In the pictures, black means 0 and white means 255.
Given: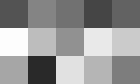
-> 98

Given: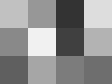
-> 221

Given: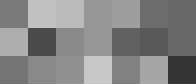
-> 103

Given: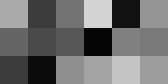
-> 149

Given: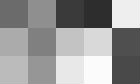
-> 238

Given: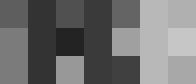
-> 176
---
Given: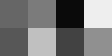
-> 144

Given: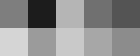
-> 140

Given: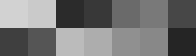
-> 37

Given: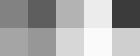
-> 207

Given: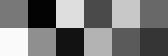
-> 53

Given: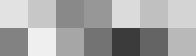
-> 185

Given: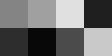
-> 201

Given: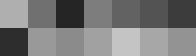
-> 147

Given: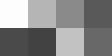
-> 104

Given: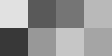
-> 165
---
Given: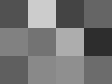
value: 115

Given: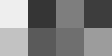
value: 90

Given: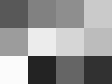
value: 236

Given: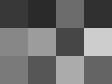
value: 156

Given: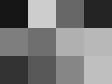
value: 111

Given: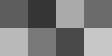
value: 121
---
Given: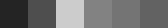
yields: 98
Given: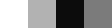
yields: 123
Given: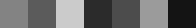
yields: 20
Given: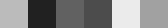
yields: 161
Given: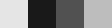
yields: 189
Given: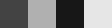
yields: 230
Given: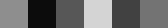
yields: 115
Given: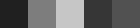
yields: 81
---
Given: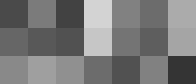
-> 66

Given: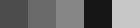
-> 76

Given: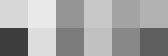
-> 95

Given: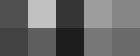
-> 53

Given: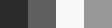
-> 95

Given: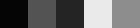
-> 36

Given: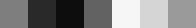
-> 41
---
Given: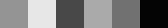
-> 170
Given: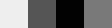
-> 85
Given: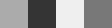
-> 52
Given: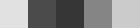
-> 54
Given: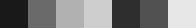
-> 46
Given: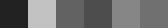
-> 77
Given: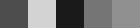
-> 26
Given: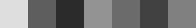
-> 107
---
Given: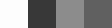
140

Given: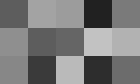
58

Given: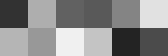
75

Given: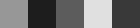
92

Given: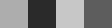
173

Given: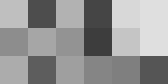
77
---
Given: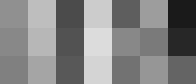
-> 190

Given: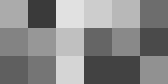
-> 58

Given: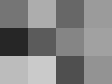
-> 173

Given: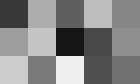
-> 173

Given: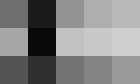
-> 27

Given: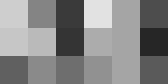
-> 132

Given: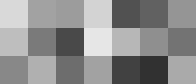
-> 162
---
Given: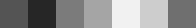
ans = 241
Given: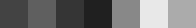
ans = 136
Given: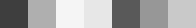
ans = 89
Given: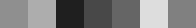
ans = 101
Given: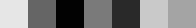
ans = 41
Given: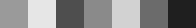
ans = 210
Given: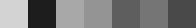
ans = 94
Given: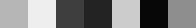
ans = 204
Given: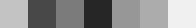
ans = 151
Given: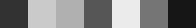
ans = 235
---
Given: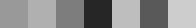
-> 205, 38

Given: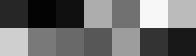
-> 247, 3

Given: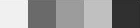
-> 240, 48

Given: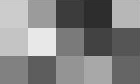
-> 232, 45

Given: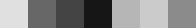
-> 224, 22

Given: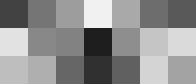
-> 241, 30

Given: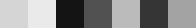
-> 234, 20

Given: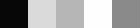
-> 254, 7
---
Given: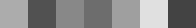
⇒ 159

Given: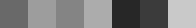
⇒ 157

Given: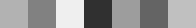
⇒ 178

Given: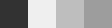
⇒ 157

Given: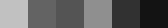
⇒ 99

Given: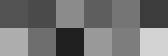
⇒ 153

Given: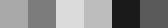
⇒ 169

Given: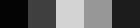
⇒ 64

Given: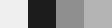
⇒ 143

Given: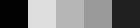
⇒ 154
